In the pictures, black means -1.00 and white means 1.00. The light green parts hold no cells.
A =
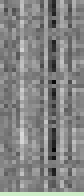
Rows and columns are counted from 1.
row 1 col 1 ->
0.07
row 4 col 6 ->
0.43
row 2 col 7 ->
-0.01
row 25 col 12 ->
0.43
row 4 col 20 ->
0.08
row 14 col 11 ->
-0.30
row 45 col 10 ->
0.07
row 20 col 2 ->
0.16
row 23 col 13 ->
-0.28
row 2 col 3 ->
-0.06
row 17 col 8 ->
0.12
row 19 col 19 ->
-0.08
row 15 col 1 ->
-0.12
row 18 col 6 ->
0.41
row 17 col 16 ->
0.44
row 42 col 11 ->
-0.12
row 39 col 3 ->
-0.06
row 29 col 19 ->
0.20
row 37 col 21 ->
0.08
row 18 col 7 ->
0.26
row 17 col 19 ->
0.36
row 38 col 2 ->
-0.05
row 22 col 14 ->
0.03
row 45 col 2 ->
0.00
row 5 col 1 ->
0.06
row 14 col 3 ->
-0.08
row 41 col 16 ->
0.26
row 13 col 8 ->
-0.01
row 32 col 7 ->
0.00
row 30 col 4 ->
0.16
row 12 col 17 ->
0.29
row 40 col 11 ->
-0.34
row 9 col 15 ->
0.04
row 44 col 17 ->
0.15
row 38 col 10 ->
0.14
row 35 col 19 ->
0.20
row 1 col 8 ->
0.08

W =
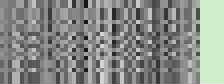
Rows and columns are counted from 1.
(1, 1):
0.06
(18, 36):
0.13
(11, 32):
0.38
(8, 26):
-0.40
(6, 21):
-0.11
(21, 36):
-0.45
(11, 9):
0.07
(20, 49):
0.24
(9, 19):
0.39
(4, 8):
0.22
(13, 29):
0.05
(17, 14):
0.03
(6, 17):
-0.14
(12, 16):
0.19
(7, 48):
-0.14
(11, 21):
-0.08
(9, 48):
0.49
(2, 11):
-0.12
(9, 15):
-0.45
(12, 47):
0.13
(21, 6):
-0.34
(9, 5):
0.39
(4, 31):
-0.04
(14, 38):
0.54
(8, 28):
0.44
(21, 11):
0.05
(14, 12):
0.10
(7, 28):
0.44
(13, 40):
-0.34
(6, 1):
0.06
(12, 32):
-0.15
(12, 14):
0.03
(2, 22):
-0.82
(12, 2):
0.07
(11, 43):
0.08
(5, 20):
0.04
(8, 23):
0.02
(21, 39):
0.02
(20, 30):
-0.17

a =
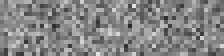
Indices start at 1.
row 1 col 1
0.19
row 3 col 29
0.63
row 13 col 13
0.14
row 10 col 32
0.12
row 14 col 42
-0.16
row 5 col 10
-0.01
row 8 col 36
-0.07
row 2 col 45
-0.29
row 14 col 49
-0.14
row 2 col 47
0.01
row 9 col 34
0.22
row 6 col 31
-0.04
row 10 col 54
0.43
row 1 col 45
-0.04
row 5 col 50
-0.13
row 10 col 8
-0.09
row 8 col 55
0.05
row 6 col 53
-0.26
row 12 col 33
0.10
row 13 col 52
0.41
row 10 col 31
-0.08
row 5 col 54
0.21
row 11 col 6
0.24
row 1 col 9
-0.24
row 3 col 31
0.06
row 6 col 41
0.41
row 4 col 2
0.19
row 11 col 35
0.11
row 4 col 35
-0.22
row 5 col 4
-0.04
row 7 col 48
0.37
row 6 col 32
0.46
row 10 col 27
0.29
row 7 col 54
0.09
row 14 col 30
-0.24
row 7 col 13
0.18
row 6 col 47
-0.23
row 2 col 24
0.14
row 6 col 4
0.24
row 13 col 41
0.23

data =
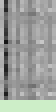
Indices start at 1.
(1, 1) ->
0.47
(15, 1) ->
0.42
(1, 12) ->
0.32
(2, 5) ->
0.07
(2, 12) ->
0.34
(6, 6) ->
0.19
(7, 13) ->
0.13
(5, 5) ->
0.16
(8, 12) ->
0.35
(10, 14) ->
0.34
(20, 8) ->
0.10
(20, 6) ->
0.30
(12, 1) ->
0.23
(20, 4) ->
0.32
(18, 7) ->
0.32
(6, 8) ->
0.06
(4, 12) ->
0.18
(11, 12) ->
0.23
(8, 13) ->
0.16
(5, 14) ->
0.24
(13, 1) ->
0.37
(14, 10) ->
0.46
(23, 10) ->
0.34
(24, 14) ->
0.45
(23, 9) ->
0.26
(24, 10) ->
0.53
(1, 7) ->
0.30
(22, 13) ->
0.24
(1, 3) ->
0.17
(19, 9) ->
0.21
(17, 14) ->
0.42
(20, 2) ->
-0.34
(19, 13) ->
0.31
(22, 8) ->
-0.09
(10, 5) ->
0.11
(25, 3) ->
0.16
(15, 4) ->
0.37
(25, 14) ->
0.21

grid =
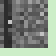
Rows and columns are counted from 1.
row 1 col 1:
-0.39
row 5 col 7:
-0.31
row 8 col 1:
-0.11
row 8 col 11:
-0.18
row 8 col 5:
-0.37
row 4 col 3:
-0.50
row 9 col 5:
-0.10
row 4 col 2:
-0.65
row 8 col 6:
-0.37
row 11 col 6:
0.06
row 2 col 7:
-0.26
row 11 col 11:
-0.38
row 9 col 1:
-0.42
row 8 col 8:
-0.38
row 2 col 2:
-0.65
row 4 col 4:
-0.12
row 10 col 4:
-0.04
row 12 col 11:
-0.24
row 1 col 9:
-0.04
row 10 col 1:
-0.06
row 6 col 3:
0.57
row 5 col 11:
-0.31
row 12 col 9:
-0.32
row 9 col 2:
-0.65
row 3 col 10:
-0.18
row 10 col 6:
-0.05
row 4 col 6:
-0.49
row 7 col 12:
-0.26
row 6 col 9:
-0.27
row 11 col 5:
-0.07
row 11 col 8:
0.06
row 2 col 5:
-0.05
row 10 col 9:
-0.22
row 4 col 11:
0.40
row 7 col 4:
-0.34
